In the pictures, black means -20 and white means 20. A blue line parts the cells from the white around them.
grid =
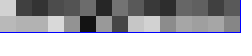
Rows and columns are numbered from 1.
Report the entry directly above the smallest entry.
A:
-3
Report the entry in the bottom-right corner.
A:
1
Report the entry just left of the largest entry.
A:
8
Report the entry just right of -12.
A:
-8
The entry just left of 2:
13
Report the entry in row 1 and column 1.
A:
13
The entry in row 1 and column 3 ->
-12
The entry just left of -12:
-10
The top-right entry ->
-6

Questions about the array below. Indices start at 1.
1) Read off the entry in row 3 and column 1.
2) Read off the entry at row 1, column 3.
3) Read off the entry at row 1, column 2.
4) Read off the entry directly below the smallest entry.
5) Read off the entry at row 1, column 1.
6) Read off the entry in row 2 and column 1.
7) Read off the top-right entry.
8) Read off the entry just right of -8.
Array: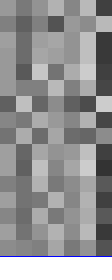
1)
5
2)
3
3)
-1
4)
-6
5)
4
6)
0
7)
-10
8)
12

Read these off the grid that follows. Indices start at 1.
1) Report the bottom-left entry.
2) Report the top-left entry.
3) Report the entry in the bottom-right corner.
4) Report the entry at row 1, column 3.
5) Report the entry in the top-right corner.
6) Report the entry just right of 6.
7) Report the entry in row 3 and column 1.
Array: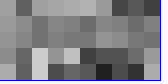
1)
7
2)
5
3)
7
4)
5
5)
-10
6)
7
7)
3

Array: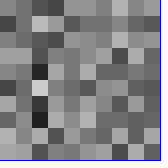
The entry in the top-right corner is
4
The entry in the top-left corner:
1
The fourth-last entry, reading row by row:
5
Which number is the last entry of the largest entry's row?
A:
-6
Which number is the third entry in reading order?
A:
-7
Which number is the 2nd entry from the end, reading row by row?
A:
7
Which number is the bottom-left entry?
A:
6
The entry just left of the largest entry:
-3
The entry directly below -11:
-15
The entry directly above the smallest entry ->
-11
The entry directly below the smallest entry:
7
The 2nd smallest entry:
-14
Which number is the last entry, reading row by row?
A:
-5
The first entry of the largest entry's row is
-9
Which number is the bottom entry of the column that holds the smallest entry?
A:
-7
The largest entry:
12
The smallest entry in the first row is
-9
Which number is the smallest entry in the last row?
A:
-8
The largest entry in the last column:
6
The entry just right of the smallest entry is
7

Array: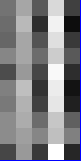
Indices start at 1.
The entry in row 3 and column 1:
-4
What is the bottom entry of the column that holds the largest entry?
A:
20
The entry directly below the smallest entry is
-11
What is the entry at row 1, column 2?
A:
6
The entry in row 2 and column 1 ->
-3
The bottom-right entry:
-14
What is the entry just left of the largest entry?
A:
-11
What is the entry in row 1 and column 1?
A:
-2
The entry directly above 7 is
8
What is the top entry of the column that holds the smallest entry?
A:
-10
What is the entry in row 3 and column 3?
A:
-7
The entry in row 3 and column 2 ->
6
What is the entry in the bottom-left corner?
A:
-9

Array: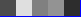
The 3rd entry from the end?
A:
0
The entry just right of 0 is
3
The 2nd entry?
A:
15

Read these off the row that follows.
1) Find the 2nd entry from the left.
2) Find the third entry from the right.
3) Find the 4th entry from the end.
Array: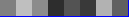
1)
10
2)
-11
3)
-7

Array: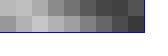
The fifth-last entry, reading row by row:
5
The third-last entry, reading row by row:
-4
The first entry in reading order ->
9
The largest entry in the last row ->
11
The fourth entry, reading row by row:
2
